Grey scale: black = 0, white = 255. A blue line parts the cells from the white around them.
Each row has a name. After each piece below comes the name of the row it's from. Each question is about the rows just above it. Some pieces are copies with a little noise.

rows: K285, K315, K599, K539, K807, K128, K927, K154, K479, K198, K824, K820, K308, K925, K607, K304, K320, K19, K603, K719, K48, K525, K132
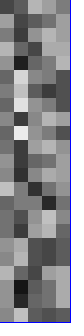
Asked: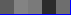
K607
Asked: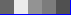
K198
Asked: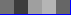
K320
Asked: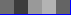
K320
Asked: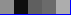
K48

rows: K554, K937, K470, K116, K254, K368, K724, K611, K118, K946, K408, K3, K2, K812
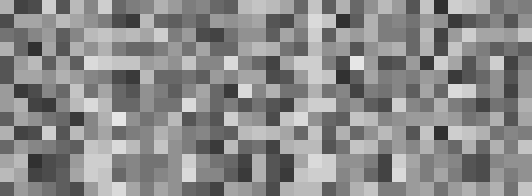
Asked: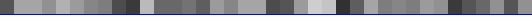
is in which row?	K368
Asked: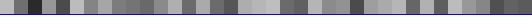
K116
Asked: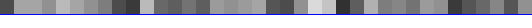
K937
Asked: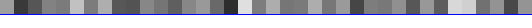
K724
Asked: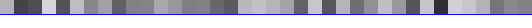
K946
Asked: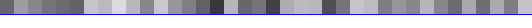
K408

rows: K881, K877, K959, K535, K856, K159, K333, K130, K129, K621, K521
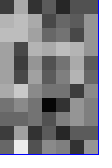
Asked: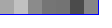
K333
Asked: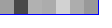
K535

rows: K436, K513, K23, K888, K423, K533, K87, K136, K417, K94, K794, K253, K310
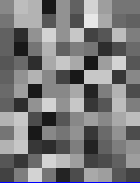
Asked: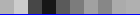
K417
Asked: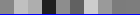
K436
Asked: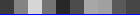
K310

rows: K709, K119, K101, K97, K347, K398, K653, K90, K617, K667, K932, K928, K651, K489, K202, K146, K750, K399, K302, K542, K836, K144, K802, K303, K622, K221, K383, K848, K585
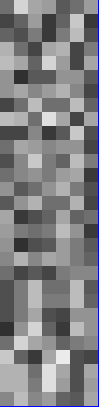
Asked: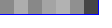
K653
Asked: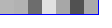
K383

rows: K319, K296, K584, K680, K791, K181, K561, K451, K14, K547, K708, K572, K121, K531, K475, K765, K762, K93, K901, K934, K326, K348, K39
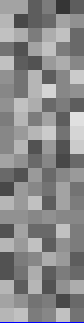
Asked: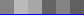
K451
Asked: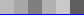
K584
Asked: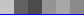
K791
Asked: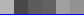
K296
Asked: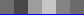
K680
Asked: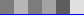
K14
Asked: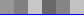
K181

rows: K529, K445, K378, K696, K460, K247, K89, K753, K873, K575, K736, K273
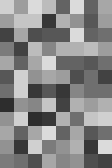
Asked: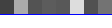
K378
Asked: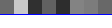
K89
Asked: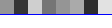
K736
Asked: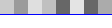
K529
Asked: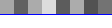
K575

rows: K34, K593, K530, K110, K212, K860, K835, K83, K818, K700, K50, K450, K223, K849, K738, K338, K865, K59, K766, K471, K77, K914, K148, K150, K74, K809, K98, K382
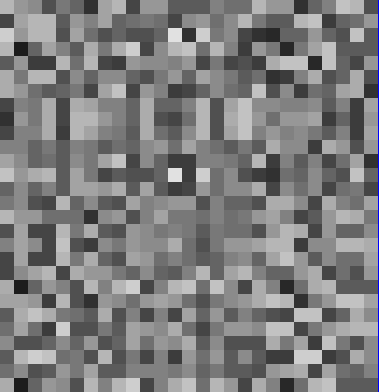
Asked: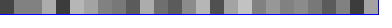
K700
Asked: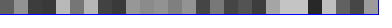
K212
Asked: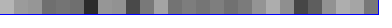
K338
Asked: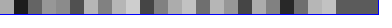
K382
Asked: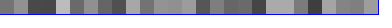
K738

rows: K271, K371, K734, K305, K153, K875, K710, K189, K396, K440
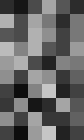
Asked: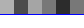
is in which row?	K371
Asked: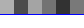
K371

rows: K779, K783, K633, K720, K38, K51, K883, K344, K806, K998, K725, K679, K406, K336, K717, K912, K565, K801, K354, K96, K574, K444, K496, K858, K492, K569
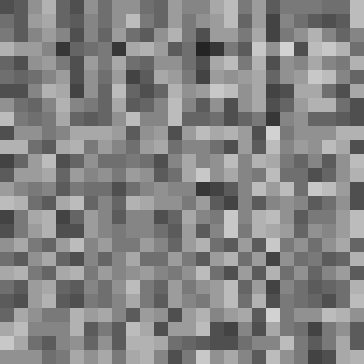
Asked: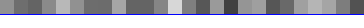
K344
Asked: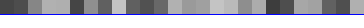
K883
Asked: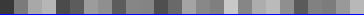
K912
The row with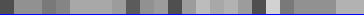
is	K998
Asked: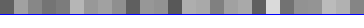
K496
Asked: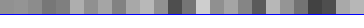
K569

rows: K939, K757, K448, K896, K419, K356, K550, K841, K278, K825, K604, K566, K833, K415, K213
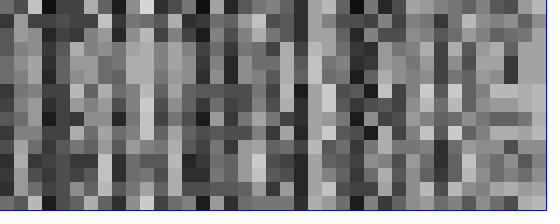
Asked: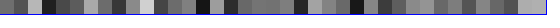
K213
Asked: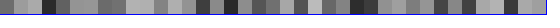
K419
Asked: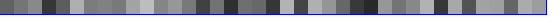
K896
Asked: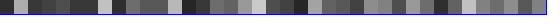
K566
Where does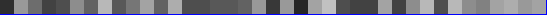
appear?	K415
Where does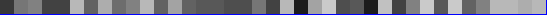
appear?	K550
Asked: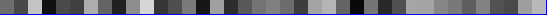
K939

